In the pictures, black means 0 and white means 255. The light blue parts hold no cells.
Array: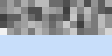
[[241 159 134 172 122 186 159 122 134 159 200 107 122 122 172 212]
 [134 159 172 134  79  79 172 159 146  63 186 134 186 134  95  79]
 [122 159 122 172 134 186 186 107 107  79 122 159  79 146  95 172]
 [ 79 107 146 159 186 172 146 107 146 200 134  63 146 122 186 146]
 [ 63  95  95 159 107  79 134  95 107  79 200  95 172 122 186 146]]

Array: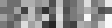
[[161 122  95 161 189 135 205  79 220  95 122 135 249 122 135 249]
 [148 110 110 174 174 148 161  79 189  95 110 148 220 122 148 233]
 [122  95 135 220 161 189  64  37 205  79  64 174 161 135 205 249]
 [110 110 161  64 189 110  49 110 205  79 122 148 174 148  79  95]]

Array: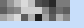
[[163 190 218  94 176  29 163  94 176 136]
 [110 151 190 218 190  79  66  41 123 123]
 [ 94 123 136 206 206 206 136  79 110  94]]

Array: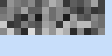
[[202  53  65 124  94  80 161 148  53 186 148 186 186 124 110]
 [136 202 110  41 218  94 186 148 202 174  41 136  41  80 136]
 [124 136  65  41 124  27 148 110 136  27 161  94  80 136 110]
 [110 136 110 161  94  94 161 110 136 124  80  53  94  53  65]
 [ 65 148 124 110 136  80 124 174 148  53  94  80 110 161  65]]

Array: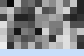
[[236  49 168 109 184  94 154 197 184 223 184  49]
 [223 140  94  94  79 140 154 124 124 197  79  79]
 [211  94 124  79  94 140 154  49 211 223 154  63]
 [197 109  21 124 109  21 211 124 109 211 154 197]
 [168 197 109  79  63 197  79  94 184 211  63  35]
 [ 94   9 197  94 109  63 168 140 184 109 197  35]
 [ 63 168  35  35  49 140 140 168 154  63  35  49]]

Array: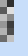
[[192 136]
 [178  77]
 [165  47]
 [150  61]
 [107 192]
 [ 91 222]]

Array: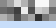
[[178 151  79 137 164  48 121 151]
 [137 164 220 178 121 248 248 164]
 [106  94  63 236  79 205 190 106]]

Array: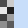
[[231  33]
 [143  91]
 [ 77 204]
 [ 62 159]]
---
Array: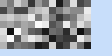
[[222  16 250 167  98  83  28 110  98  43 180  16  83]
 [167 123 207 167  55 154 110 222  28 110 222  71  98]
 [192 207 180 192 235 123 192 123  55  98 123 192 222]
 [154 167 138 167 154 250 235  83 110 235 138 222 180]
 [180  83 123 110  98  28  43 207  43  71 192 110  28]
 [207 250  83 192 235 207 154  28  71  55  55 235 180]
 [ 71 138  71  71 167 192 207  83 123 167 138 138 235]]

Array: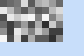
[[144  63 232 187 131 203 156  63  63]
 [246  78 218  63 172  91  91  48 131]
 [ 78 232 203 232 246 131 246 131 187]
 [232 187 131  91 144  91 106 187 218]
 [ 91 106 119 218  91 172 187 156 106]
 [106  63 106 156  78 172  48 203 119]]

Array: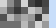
[[ 81 185 139 169 153  56 198]
 [111 111 111 185 127 211 153]
 [211 139  81 211  68  44  68]
 [169  96  56  96 198 169  81]]

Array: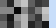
[[109  38 166 196  95  54  70]
 [ 82  22 151 181  95  54 181]
 [109  38 123 181  38  70  22]
 [135 135   6 135  70 123 196]]

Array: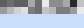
[[155 183 209 222 124 110 195 183 124 124 155 234]
 [ 95 110  95  95 168 110 234 140 140 168  42 195]]

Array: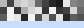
[[ 94 243 230  40 243  82 214  82 230  40  94  82]
 [185  66 198 214 198 106  66  40  25 230 132 120]
 [ 66 243  52 173 214 230  52 243  52  66 214 106]]
